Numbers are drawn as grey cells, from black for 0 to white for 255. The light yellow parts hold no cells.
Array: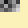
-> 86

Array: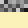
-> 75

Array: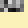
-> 198

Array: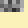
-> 83

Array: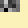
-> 2

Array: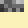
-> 78

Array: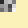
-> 165

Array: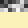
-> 231

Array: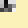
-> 111
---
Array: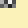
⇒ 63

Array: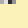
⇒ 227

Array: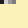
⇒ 209

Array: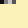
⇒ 130

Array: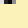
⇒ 37

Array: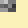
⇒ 197

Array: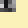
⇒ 20

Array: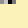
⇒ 200
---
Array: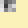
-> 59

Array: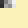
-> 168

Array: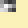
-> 247

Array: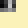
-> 49

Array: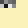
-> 22

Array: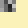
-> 106

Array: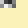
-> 242

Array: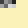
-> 105
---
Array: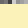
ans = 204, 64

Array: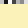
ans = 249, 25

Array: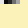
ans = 231, 11

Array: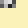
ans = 224, 36

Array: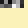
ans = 247, 9

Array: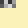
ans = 215, 48

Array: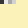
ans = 234, 54

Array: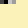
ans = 199, 2
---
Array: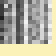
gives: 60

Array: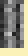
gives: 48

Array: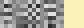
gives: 160

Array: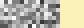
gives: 224

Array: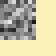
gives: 107

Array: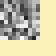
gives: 63

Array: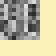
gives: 96

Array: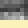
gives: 106

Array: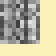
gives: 88
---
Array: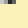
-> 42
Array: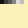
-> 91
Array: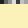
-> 148
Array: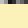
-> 21
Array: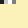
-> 255
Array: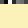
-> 244
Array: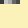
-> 172
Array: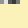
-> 89
